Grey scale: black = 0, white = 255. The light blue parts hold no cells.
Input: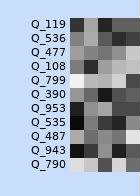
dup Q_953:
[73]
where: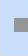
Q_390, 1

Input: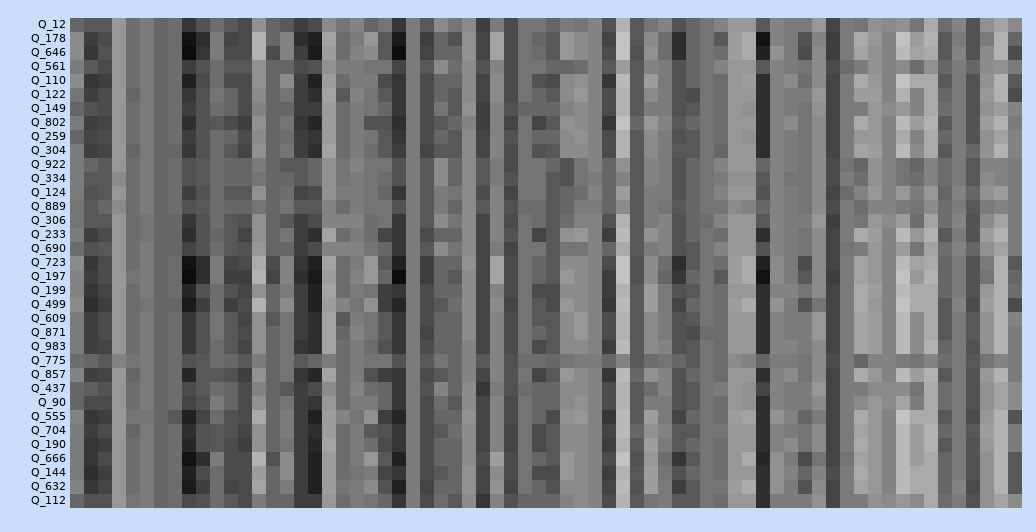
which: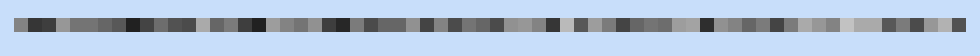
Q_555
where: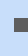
Q_437, 2

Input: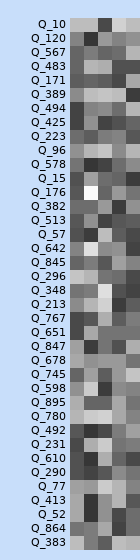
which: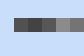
Q_290
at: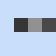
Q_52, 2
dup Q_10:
[189]
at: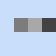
Q_864, 2
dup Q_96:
[181]
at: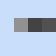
Q_425, 2

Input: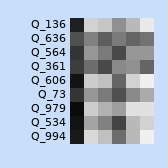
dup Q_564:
[151]
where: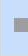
Q_979, 4

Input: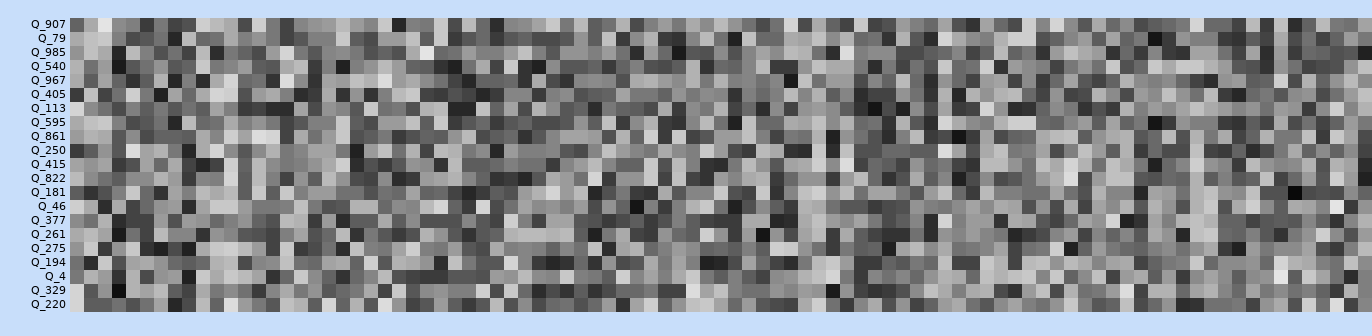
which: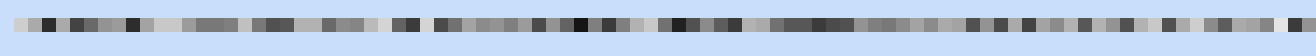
Q_46
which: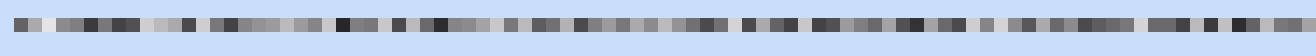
Q_907
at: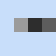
Q_377, 19

